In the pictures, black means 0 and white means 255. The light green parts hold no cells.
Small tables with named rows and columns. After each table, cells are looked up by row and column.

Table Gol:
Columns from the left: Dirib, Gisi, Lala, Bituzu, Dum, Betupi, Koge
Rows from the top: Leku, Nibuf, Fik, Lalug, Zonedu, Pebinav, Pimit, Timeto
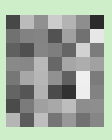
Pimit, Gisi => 123
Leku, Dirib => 71
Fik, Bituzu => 126
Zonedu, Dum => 96
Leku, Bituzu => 204
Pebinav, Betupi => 238
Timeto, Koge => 134
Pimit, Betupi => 141
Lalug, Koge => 161
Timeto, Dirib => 181
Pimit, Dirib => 75

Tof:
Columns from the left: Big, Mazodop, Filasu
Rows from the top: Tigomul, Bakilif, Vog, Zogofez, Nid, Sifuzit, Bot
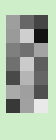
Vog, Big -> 127
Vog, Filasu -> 163
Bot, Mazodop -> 161
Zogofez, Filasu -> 94
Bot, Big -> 56
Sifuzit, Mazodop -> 159
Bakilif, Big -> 154
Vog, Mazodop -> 112

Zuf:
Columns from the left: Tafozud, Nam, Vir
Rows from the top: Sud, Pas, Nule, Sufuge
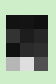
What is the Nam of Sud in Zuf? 20
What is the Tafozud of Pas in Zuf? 51
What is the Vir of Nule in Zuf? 47
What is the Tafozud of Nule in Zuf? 17
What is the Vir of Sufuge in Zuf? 81
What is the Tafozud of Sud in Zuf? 18
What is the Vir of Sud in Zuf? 16
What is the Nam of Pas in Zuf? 29
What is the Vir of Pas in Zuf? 38
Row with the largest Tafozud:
Sufuge

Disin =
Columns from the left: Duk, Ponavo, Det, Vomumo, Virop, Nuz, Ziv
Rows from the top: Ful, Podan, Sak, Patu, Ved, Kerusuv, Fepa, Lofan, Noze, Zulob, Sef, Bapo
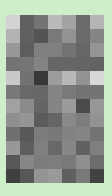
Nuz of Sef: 142
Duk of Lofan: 143
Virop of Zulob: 135
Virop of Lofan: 137
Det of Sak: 127
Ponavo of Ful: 96
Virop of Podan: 147
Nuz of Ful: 106
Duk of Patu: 116
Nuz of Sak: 102
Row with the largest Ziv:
Ved

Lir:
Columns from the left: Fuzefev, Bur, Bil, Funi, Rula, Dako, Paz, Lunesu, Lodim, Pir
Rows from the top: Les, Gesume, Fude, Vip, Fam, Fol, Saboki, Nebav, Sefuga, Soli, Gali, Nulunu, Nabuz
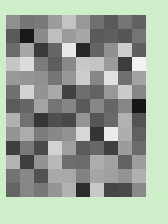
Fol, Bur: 210
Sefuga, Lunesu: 234
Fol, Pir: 134
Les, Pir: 97
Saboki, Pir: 23
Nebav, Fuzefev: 177
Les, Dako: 152
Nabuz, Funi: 149
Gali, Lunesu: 161
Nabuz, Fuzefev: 100
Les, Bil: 121
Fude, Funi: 102
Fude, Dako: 40
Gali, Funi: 184
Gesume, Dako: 167
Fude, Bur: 167
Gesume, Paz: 90
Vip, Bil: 124
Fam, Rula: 151

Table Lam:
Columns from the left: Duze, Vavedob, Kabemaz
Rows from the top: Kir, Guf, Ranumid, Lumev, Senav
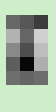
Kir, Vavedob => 87
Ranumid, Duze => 137
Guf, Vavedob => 102
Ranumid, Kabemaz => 189
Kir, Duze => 103
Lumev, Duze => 94
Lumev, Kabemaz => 174
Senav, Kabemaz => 109
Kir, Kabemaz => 60
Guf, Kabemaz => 208
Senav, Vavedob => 101
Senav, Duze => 110
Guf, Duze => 178
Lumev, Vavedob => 7
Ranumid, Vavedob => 78

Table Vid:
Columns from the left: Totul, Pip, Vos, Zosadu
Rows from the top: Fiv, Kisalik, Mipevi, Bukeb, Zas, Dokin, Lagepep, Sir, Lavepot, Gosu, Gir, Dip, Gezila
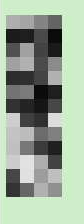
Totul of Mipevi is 81
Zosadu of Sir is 220
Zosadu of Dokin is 30
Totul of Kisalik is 27
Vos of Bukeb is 75
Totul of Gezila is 51

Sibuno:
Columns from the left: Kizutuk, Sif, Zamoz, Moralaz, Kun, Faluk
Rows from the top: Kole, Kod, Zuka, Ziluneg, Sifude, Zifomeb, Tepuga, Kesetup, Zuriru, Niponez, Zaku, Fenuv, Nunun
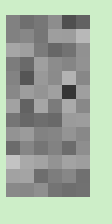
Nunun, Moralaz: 116
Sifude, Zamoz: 153
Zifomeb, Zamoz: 148
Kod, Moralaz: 158
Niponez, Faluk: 142
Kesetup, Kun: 155

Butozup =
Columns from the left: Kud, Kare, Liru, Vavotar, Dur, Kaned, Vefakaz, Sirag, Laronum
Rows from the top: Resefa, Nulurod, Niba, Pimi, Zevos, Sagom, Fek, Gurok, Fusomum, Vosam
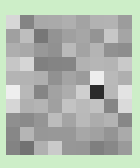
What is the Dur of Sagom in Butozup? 173
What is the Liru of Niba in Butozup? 152
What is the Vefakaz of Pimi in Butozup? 182
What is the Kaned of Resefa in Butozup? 163
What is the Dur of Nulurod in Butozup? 160
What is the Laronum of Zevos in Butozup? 175
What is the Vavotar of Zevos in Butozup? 145
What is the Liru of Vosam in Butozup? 176
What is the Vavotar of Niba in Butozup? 145
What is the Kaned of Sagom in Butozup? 207
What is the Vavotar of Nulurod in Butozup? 147
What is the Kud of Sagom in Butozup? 238
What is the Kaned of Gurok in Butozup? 185
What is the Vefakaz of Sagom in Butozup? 43
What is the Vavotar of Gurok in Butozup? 188
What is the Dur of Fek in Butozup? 195
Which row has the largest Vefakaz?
Zevos

